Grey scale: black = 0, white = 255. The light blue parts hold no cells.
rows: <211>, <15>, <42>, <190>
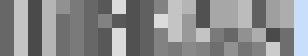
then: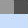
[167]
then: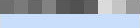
[81]
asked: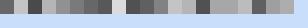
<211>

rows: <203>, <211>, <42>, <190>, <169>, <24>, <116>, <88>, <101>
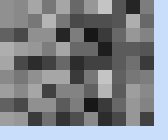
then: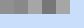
[104]
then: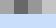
[85]
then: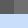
[58]
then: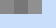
[166]
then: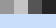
[125]

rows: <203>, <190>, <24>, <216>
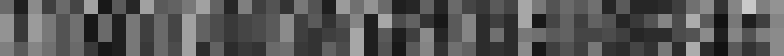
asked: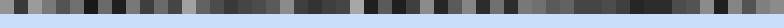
<24>
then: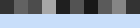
[112]
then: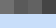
[69]
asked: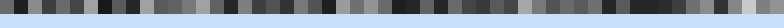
<203>

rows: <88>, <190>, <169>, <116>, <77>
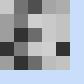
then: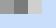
[201]
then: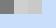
[194]
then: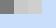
[50]

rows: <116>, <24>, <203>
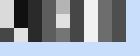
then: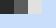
[70]
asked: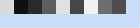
<24>

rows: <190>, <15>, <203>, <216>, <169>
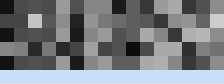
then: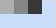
[81]
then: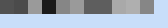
[55]
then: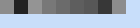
[148]
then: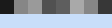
[175]
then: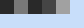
[69]
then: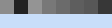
[140]

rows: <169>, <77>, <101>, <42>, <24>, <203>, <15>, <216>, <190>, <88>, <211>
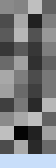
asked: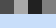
<77>
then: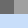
[48]
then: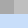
[98]
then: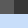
[126]
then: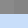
[191]

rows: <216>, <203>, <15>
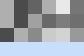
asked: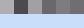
<203>
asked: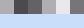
<216>
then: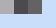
[175]
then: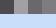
[111]
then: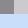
[211]

